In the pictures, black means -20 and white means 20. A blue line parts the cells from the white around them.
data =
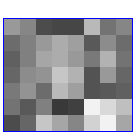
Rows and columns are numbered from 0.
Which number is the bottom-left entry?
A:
-8
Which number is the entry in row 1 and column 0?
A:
-3
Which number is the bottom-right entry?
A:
6
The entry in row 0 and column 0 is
4
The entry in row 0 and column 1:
1
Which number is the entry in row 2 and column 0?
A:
-5
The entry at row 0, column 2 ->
-8
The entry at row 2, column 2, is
6
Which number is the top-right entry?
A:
1
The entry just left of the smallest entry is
0
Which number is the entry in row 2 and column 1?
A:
0
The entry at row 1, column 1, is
0

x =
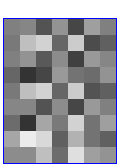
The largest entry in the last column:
5
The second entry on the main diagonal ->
10
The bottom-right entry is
3
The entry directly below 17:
2
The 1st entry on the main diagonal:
0
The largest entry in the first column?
6
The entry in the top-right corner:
0
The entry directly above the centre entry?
4
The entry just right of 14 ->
-5
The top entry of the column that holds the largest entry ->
1
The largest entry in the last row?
15
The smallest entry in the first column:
-4
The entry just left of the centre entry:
13
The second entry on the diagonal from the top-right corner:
-8
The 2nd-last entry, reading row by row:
5
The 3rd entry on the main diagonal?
-6
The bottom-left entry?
2
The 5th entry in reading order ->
-9
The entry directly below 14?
10

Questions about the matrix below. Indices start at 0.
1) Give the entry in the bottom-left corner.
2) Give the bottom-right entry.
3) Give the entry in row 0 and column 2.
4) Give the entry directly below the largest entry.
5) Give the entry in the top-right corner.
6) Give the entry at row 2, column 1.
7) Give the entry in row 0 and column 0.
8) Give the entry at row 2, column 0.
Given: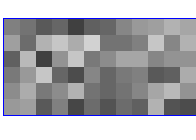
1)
4
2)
-8
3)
-6
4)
-1
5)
6
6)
9
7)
0
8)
-5

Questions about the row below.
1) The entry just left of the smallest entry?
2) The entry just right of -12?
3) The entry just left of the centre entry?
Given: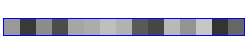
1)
11
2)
-4
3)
10

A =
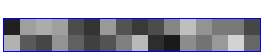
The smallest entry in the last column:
-9
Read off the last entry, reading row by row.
-4
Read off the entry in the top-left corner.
-15
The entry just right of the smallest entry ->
2
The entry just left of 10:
1
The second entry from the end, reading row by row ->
13
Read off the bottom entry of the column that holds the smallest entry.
-16
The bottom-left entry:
8
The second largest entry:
10

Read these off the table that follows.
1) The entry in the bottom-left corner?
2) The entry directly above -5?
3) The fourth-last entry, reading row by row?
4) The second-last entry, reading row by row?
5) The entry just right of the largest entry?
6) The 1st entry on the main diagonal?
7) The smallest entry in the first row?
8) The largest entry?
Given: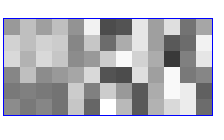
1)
2
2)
1
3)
8
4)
17
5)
9
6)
4
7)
-8
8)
20

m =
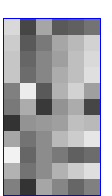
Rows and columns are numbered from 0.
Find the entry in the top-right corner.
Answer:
-2
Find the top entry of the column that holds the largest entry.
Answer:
14
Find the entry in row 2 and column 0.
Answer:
11
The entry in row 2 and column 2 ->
1
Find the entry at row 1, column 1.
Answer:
-6
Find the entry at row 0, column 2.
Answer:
6
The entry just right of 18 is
-4
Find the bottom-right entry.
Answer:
0
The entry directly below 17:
7
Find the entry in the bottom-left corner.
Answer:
0
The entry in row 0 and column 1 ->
-9
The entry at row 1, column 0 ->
12
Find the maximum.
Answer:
18
